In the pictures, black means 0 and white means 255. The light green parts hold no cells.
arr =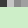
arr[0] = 59
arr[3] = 160
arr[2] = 139

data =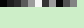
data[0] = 5
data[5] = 245
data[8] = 7

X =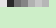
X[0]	228
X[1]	41
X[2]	113

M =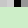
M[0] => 199
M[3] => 150

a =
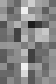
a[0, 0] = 168
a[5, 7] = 141
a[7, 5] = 109
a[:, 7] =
[106, 144, 113, 144, 131, 141, 103, 152, 141, 144, 155, 136]
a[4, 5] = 183
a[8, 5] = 98
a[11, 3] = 151
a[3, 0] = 82
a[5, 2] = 67
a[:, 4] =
[206, 138, 192, 29, 137, 129, 151, 64, 64, 147, 91, 88]
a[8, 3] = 150
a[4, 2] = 65
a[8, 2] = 141
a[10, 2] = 122
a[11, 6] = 151
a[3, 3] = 143
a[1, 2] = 131
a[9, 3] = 242
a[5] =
[105, 119, 67, 188, 129, 188, 183, 141]
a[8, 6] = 125
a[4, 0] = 107
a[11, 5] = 125
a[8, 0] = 90
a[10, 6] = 114
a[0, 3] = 169

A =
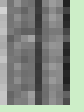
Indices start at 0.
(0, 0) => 172
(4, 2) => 109
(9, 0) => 175
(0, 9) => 32
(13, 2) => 117
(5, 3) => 143
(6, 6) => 129
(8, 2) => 118
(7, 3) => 110
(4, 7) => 121
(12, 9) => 51
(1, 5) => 61
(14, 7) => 144
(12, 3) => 103
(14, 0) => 197
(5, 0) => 174
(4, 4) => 98
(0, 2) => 148
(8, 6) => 110
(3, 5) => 57
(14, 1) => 107
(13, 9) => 98
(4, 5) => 67
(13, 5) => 75
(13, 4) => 158
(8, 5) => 61
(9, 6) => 128
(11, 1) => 116
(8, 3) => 100
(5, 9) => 95
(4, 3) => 96
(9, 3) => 117

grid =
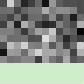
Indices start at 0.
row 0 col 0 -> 77
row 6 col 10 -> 111
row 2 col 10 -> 29
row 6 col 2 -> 162
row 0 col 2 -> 111
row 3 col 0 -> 63
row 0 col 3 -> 38
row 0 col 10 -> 80
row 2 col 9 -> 101
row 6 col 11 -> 206
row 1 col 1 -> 112
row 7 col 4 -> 168
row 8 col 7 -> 119
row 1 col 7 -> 128
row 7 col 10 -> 66
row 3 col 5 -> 64
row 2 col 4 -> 106
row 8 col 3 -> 134
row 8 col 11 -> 103
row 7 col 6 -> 167
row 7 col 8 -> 136
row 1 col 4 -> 116
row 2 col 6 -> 84
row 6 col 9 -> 63
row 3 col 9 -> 98
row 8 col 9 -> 167
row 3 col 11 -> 173
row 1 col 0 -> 109
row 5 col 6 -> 222
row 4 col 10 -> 94

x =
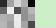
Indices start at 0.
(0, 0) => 42
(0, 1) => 163
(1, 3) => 145
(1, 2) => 80
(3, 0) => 183
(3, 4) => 73

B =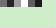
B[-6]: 112
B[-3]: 253
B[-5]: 37

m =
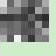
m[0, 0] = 221
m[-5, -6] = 131
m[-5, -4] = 79
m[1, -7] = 178
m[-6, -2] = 104
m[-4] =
[56, 57, 71, 60, 99, 61, 44]
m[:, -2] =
[104, 165, 61, 153, 115, 127]
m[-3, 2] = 113
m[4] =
[131, 106, 112, 82, 87, 115, 168]
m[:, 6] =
[169, 129, 44, 69, 168, 122]
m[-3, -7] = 111
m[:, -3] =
[82, 56, 99, 67, 87, 53]
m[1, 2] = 130

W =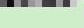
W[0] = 95
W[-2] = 60
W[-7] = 151
